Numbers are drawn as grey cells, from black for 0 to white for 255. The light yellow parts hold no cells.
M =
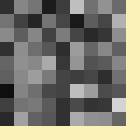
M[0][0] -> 47
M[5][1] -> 137
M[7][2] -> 121
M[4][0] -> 101
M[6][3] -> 72
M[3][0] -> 49
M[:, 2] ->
[117, 37, 134, 110, 136, 157, 111, 121, 98]
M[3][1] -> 142
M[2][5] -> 69
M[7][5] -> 74
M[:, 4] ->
[61, 70, 124, 46, 55, 68, 67, 49, 49]
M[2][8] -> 142
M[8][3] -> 87
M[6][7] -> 75
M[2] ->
[138, 94, 134, 66, 124, 69, 41, 54, 142]
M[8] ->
[40, 161, 98, 87, 49, 170, 144, 142, 101]
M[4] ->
[101, 144, 136, 170, 55, 149, 82, 90, 134]
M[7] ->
[64, 115, 121, 91, 49, 74, 51, 55, 211]
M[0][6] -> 113
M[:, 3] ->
[28, 116, 66, 87, 170, 122, 72, 91, 87]

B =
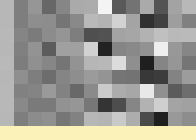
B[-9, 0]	183
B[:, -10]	[134, 117, 149, 160, 117, 133, 130, 146, 118]
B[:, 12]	[163, 158, 185, 152, 150, 131, 91, 164, 153]
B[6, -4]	232
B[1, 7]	179
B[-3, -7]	203
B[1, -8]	185
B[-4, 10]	56
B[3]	[183, 128, 147, 92, 160, 160, 209, 34, 133, 137, 146, 239, 152, 134]
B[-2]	[184, 137, 122, 122, 146, 150, 119, 52, 77, 134, 178, 207, 164, 161]
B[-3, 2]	132
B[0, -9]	170
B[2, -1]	186
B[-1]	[183, 126, 140, 144, 118, 130, 183, 180, 201, 173, 74, 31, 153, 141]
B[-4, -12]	126
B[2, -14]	184
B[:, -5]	[115, 164, 166, 137, 143, 115, 167, 134, 173]
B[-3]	[184, 129, 132, 154, 130, 104, 138, 203, 172, 167, 232, 144, 91, 110]
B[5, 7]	148
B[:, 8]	[89, 210, 163, 133, 220, 117, 172, 77, 201]
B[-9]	[183, 126, 150, 103, 134, 170, 172, 244, 89, 115, 170, 84, 163, 184]
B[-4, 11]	60
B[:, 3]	[103, 141, 140, 92, 134, 109, 154, 122, 144]
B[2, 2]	123
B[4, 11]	133

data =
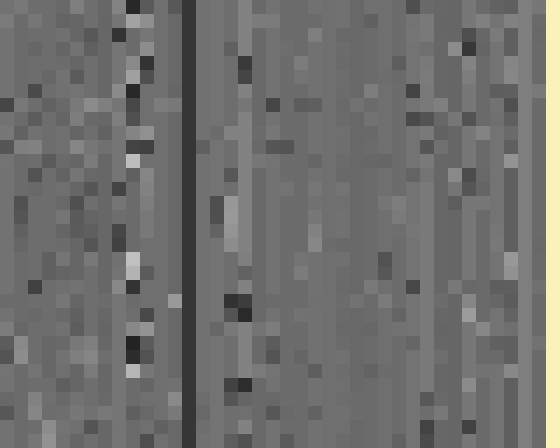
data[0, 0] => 114
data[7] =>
[70, 120, 109, 98, 105, 121, 139, 127, 117, 71, 111, 124, 120, 54, 113, 115, 110, 118, 105, 70, 108, 92, 95, 111, 106, 114, 107, 111, 108, 115, 121, 127, 102, 119, 106, 114, 80, 126, 106]
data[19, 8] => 115
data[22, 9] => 110
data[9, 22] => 113
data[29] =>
[87, 107, 134, 109, 110, 119, 113, 120, 117, 95, 104, 111, 121, 54, 104, 115, 110, 111, 105, 87, 105, 107, 98, 111, 112, 108, 107, 111, 108, 115, 109, 120, 102, 119, 106, 115, 95, 126, 106]
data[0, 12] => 88
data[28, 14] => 109
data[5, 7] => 103
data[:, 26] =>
[112, 97, 107, 107, 107, 107, 125, 107, 114, 105, 107, 103, 107, 107, 107, 107, 107, 107, 107, 107, 121, 107, 107, 103, 107, 107, 99, 107, 107, 107, 107, 107]
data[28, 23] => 111
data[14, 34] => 119
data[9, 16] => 129
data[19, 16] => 110
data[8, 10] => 111
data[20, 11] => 111
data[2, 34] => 103
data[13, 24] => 115
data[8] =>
[114, 107, 92, 109, 101, 125, 105, 103, 126, 80, 111, 111, 104, 54, 113, 115, 110, 130, 105, 114, 108, 107, 113, 111, 107, 104, 114, 111, 108, 73, 83, 103, 119, 83, 106, 111, 95, 126, 106]
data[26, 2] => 115
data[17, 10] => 111
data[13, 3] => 109
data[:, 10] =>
[90, 143, 118, 141, 51, 79, 111, 111, 111, 144, 65, 111, 133, 130, 125, 120, 120, 111, 111, 91, 111, 111, 73, 147, 91, 82, 119, 101, 111, 104, 111, 78]
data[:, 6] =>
[110, 110, 88, 96, 110, 110, 110, 139, 105, 110, 118, 123, 104, 86, 110, 101, 95, 85, 120, 110, 110, 110, 110, 110, 126, 133, 122, 110, 110, 113, 84, 110]
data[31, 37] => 126
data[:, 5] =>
[126, 102, 102, 114, 102, 91, 115, 121, 125, 101, 133, 102, 117, 102, 80, 90, 91, 102, 102, 102, 114, 102, 97, 93, 120, 126, 102, 102, 114, 119, 111, 102]
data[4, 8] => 117
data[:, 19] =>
[114, 122, 114, 114, 114, 114, 114, 70, 114, 119, 86, 115, 114, 114, 114, 114, 114, 114, 114, 114, 114, 107, 114, 124, 92, 84, 115, 114, 104, 87, 114, 114]
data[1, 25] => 104
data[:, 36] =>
[95, 129, 95, 95, 133, 135, 95, 80, 95, 106, 95, 147, 95, 95, 95, 95, 95, 95, 152, 145, 95, 92, 99, 111, 95, 95, 136, 95, 95, 95, 95, 95]
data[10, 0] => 86
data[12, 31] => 103
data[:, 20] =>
[107, 108, 108, 110, 108, 108, 108, 108, 108, 108, 84, 108, 108, 115, 108, 108, 108, 108, 108, 108, 108, 108, 108, 108, 108, 108, 108, 108, 108, 105, 108, 91]
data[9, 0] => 119
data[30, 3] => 140
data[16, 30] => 121
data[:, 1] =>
[120, 107, 107, 107, 107, 107, 107, 120, 107, 98, 127, 107, 107, 107, 81, 85, 97, 102, 107, 107, 107, 107, 107, 103, 137, 141, 107, 107, 107, 107, 107, 107]

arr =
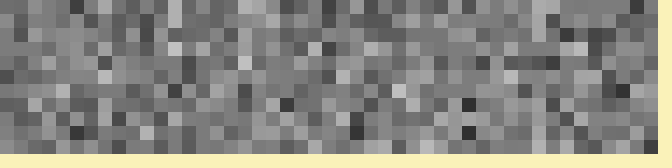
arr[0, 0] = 110
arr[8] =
[124, 91, 99, 151, 93, 144, 100, 163, 74, 146, 125, 84, 167, 125, 123, 113, 125, 120, 149, 125, 162, 132, 93, 126, 175, 71, 125, 135, 106, 114, 107, 168, 150, 163, 154, 121, 144, 122, 152, 125, 82, 167, 130, 130, 137, 117, 123]
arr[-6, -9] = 130
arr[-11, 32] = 151
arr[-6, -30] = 128
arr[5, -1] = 137
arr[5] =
[79, 108, 103, 116, 128, 133, 132, 184, 144, 134, 129, 101, 127, 80, 117, 140, 149, 128, 149, 127, 125, 122, 108, 82, 178, 137, 89, 113, 126, 155, 161, 116, 146, 125, 125, 152, 184, 132, 130, 142, 124, 164, 165, 83, 124, 103, 137]
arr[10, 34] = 101
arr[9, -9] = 165
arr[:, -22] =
[151, 96, 140, 133, 151, 137, 107, 126, 71, 53, 126]
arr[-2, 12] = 123
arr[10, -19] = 93
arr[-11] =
[110, 108, 141, 125, 116, 63, 124, 167, 115, 93, 125, 97, 176, 102, 133, 100, 108, 176, 165, 137, 78, 99, 126, 66, 107, 151, 78, 121, 93, 129, 105, 89, 151, 82, 145, 124, 144, 124, 171, 166, 124, 122, 124, 124, 124, 60, 123]
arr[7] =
[95, 98, 166, 112, 136, 92, 89, 157, 113, 111, 99, 123, 118, 105, 148, 138, 125, 88, 125, 166, 60, 112, 114, 153, 131, 126, 82, 124, 113, 174, 122, 98, 155, 48, 119, 127, 153, 142, 158, 76, 158, 119, 114, 95, 107, 133, 143]
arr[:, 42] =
[124, 124, 69, 76, 88, 165, 124, 114, 130, 127, 88]
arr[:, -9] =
[171, 165, 165, 124, 84, 130, 133, 158, 152, 165, 177]
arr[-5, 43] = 75
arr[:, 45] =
[60, 103, 97, 140, 130, 103, 166, 133, 117, 156, 123]
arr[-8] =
[124, 124, 124, 110, 136, 144, 108, 160, 105, 117, 89, 133, 193, 125, 164, 111, 125, 156, 123, 147, 113, 91, 177, 69, 109, 133, 175, 150, 113, 153, 124, 119, 125, 125, 145, 122, 162, 124, 124, 125, 165, 185, 76, 112, 141, 140, 123]
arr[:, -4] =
[124, 138, 78, 112, 144, 83, 75, 95, 130, 112, 138]
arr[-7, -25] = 129
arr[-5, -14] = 125
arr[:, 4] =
[116, 111, 138, 136, 123, 128, 178, 136, 93, 123, 151]
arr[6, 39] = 104
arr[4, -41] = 151
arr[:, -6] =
[122, 140, 105, 185, 122, 164, 150, 119, 167, 84, 102]
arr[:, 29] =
[129, 159, 118, 153, 124, 155, 150, 174, 114, 135, 144]
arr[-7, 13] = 75

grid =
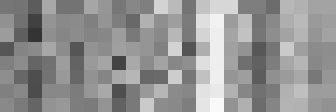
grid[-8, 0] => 118
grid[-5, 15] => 238
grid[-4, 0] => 128
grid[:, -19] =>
[115, 139, 140, 85, 99, 103, 124, 125]
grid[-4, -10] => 223
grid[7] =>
[137, 123, 101, 147, 152, 125, 123, 148, 97, 121, 202, 140, 137, 126, 229, 249, 147, 176, 108, 133, 180, 178, 151, 146]
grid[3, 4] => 140
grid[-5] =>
[86, 132, 138, 167, 140, 85, 147, 140, 160, 154, 149, 129, 211, 84, 174, 238, 160, 147, 87, 117, 202, 159, 139, 141]
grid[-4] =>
[128, 140, 101, 113, 157, 99, 154, 165, 68, 169, 140, 163, 135, 143, 223, 238, 163, 111, 97, 125, 167, 181, 136, 143]
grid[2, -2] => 149
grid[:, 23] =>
[163, 158, 163, 141, 143, 150, 157, 146]
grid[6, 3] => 136
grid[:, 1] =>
[116, 113, 95, 132, 140, 103, 136, 123]
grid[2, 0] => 156
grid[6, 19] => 122
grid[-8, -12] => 186
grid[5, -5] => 144
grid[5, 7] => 133
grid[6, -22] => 76
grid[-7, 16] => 156
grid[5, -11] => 118
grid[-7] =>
[145, 113, 65, 148, 137, 139, 128, 148, 126, 104, 177, 143, 158, 123, 223, 242, 156, 189, 115, 137, 174, 185, 154, 158]

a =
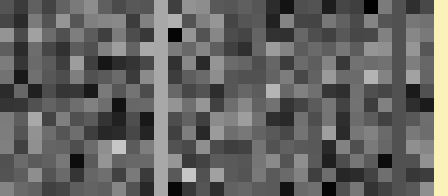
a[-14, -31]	84
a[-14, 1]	59
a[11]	[81, 107, 91, 97, 120, 13, 91, 149, 99, 104, 105, 168, 150, 57, 67, 92, 89, 86, 118, 138, 84, 143, 90, 31, 77, 118, 91, 12, 81, 81, 146]
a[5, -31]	114
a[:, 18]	[86, 89, 100, 103, 78, 81, 92, 98, 113, 99, 116, 118, 121, 92]
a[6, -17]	83
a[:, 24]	[70, 97, 88, 119, 56, 107, 47, 67, 46, 42, 130, 77, 38, 80]
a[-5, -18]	126
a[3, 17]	47
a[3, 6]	80
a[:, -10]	[79, 69, 103, 92, 107, 72, 129, 68, 113, 116, 90, 143, 130, 105]
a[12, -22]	122
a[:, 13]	[147, 83, 149, 104, 136, 94, 71, 112, 98, 126, 74, 57, 198, 56]
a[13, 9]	83
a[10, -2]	143
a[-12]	[148, 75, 161, 108, 80, 126, 92, 63, 124, 77, 56, 168, 5, 149, 83, 135, 76, 69, 100, 50, 48, 103, 78, 65, 88, 71, 72, 129, 81, 135, 121]
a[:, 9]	[88, 60, 77, 99, 52, 59, 116, 103, 78, 71, 91, 104, 122, 83]
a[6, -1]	81
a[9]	[125, 84, 146, 109, 85, 110, 62, 39, 43, 71, 36, 168, 64, 126, 40, 155, 110, 120, 99, 89, 72, 116, 89, 159, 42, 119, 130, 106, 81, 121, 109]
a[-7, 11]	168
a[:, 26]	[1, 132, 72, 149, 109, 179, 79, 61, 92, 130, 122, 91, 67, 51]
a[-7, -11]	52
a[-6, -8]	117
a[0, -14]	95
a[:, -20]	[168, 168, 168, 168, 168, 168, 168, 168, 168, 168, 168, 168, 168, 168]
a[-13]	[70, 43, 123, 83, 149, 86, 128, 134, 137, 60, 129, 168, 176, 83, 128, 150, 69, 85, 89, 33, 132, 69, 68, 119, 97, 74, 132, 85, 81, 119, 113]
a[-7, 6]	129
